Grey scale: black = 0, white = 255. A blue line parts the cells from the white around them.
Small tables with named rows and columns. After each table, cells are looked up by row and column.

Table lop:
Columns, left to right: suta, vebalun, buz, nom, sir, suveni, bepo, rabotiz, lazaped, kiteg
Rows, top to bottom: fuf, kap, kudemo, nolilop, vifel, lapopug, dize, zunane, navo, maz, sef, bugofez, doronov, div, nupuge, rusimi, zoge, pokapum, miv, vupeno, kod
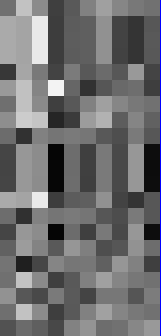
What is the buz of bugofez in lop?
140
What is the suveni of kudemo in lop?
95
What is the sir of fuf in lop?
89
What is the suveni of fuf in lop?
129
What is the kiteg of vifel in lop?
68
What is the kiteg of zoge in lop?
63
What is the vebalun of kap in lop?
164
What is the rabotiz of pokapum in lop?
133
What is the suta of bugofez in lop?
69
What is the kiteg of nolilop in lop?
88
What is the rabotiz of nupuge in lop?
73
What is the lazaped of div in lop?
122
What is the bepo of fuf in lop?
160
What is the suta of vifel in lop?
55
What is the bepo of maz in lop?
121
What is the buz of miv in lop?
73
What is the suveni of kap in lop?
95
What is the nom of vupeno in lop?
62
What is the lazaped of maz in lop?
151
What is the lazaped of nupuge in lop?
151

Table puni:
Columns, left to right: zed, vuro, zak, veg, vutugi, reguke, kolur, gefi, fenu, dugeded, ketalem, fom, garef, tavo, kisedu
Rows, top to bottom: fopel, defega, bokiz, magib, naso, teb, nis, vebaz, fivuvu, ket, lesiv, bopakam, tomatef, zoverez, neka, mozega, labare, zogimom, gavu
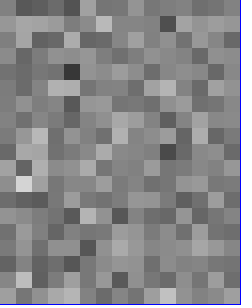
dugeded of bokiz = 129
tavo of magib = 144
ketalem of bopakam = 118
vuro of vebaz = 112
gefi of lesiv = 133
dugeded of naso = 109
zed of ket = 105
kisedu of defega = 150

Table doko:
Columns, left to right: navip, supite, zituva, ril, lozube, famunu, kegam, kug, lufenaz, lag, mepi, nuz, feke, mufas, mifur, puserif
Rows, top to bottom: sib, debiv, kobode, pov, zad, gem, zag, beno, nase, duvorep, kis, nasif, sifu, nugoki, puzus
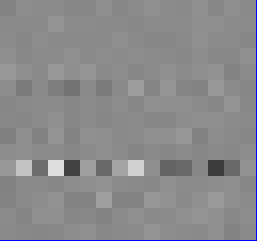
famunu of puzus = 144
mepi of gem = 149
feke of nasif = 140
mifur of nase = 138
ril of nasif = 135
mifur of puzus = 132
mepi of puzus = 141
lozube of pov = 144
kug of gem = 137
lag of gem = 133
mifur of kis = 106
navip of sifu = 131
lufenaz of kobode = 137
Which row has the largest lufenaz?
kis

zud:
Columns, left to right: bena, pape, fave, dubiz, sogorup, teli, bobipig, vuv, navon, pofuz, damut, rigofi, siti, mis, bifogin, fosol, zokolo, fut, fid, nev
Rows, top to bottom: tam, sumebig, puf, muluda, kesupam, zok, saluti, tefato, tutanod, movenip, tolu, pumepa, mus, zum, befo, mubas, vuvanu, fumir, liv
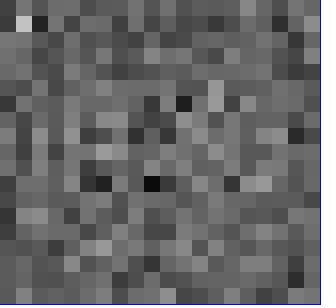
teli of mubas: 130
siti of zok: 83
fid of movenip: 105
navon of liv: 108
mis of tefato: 82
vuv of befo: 128
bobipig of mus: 124

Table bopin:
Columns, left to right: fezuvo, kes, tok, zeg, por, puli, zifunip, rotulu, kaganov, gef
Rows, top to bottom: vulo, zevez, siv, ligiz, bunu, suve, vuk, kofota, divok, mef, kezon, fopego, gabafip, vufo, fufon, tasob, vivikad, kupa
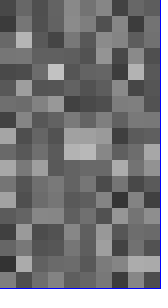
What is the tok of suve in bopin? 84
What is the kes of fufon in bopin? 154
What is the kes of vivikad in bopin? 171
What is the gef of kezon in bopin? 146
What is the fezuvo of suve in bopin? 88
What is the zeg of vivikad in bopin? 106
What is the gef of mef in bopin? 167
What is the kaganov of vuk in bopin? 127
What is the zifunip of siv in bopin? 139
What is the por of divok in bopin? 161
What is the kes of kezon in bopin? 121
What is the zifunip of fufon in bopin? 152
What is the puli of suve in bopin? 82
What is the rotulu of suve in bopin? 138
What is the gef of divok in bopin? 95
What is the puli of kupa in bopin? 102
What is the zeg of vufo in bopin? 134
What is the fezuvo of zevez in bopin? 59
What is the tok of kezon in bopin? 159

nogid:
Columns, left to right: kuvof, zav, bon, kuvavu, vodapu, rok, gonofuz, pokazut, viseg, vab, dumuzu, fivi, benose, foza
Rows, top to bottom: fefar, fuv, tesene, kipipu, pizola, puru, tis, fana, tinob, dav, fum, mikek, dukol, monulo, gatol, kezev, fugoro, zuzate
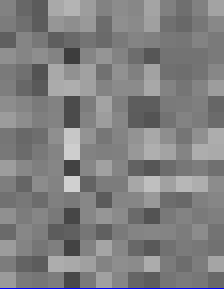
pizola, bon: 83
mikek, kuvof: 126
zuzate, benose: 119
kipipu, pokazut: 131
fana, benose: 124
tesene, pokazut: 122
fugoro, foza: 165
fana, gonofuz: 157
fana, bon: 127
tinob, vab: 168
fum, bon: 127

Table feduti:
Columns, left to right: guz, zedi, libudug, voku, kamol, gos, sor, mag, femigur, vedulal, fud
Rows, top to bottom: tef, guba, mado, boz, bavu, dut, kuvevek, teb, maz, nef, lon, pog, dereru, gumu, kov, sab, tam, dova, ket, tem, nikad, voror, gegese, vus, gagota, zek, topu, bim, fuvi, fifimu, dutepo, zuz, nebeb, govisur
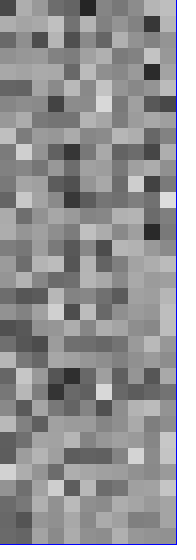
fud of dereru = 221
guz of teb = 152
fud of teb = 159
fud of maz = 130
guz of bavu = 168
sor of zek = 80
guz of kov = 173
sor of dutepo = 108

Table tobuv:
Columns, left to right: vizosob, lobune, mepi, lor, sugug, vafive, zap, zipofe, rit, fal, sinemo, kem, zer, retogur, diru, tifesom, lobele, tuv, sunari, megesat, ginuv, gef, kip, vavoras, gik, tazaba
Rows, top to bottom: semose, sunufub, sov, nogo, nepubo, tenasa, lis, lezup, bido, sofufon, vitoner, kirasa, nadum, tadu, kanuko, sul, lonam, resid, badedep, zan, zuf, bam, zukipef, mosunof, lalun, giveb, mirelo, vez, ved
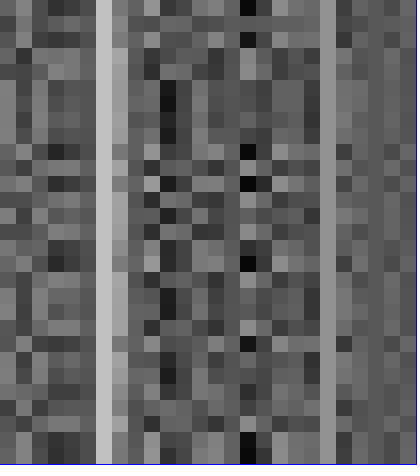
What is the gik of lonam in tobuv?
74
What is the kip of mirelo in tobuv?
82
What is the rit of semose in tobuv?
96
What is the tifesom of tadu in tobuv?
94
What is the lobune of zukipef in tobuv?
62
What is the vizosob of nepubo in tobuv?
72
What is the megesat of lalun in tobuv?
83
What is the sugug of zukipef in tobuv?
103
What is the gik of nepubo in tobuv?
100

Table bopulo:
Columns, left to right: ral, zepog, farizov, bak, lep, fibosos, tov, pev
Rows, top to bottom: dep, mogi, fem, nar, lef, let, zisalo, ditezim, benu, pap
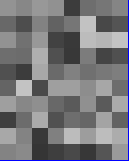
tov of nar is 68
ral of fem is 146
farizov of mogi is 130
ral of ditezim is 63
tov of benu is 189
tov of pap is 85
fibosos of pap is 55
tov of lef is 120
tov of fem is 181
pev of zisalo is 170
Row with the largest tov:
benu

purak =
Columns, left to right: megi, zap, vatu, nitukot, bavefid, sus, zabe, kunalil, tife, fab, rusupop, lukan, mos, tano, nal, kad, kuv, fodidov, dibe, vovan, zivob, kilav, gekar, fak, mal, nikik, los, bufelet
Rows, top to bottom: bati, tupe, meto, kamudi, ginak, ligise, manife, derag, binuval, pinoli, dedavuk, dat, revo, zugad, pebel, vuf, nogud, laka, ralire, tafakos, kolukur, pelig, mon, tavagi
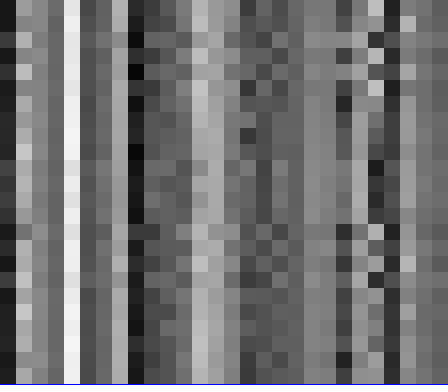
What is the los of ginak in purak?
117
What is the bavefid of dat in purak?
236
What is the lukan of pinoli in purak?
101
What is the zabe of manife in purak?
107
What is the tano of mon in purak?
154
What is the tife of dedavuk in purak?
19
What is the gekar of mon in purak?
127
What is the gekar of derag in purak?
157
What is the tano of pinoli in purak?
167
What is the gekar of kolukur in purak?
143
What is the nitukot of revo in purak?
99
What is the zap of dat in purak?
180
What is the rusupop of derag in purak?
82
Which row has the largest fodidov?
dedavuk

